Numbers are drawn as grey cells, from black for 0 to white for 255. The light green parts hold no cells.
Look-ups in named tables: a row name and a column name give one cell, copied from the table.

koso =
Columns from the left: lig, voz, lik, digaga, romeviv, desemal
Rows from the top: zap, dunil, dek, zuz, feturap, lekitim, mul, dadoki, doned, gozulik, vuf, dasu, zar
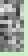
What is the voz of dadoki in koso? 140
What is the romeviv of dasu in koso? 172
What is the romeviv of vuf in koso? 102
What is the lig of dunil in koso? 181
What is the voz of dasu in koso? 115
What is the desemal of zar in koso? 163
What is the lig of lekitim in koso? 185
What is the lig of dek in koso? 237
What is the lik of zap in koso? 135
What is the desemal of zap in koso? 119
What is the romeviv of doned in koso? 109
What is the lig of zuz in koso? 172
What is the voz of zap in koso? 84
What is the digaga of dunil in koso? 117
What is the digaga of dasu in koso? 158
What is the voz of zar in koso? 152
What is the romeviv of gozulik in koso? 141
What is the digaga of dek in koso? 191
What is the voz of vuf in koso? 117
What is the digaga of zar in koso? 161
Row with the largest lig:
dek

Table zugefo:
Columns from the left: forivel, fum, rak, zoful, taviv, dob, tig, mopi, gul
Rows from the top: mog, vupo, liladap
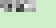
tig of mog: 147
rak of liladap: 118
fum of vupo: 166
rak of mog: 158
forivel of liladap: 230
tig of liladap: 175
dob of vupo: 68
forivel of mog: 160
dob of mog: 196
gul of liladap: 160
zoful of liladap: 214

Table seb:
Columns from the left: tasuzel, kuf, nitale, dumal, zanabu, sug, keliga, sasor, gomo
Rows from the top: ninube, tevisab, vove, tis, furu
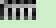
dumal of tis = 189
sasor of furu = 185
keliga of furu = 82
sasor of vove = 225
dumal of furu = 182
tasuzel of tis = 39
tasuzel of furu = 75
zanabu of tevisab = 178
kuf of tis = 182
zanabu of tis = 6
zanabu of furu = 60
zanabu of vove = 31

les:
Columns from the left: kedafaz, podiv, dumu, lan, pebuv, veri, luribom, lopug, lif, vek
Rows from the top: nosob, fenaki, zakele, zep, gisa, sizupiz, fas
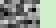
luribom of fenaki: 211
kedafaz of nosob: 201
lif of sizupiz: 129
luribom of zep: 93
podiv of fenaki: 170
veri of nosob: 54
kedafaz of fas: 122
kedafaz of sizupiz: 177
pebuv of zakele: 88
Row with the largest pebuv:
gisa

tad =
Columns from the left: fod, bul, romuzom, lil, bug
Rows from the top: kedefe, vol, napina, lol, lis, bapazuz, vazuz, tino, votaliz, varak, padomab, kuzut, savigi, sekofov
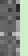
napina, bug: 41
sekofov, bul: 94
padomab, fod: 121
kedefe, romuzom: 134
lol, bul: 99
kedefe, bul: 90
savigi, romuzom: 111
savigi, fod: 96
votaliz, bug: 200
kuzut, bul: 95
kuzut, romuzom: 120
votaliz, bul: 113
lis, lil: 90
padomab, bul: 104
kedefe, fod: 74
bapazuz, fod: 104
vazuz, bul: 99
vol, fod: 102
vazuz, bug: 162
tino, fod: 102
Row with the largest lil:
votaliz

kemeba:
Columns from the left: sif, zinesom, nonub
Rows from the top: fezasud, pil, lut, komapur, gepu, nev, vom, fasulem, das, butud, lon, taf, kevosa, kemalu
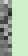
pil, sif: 130
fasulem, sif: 46
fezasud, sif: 153
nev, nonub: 173
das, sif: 111
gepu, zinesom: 66
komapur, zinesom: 127
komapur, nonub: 44
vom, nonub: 109
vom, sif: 149
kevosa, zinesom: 133
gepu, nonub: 128
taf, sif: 102
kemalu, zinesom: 105
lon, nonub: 165
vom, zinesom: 166

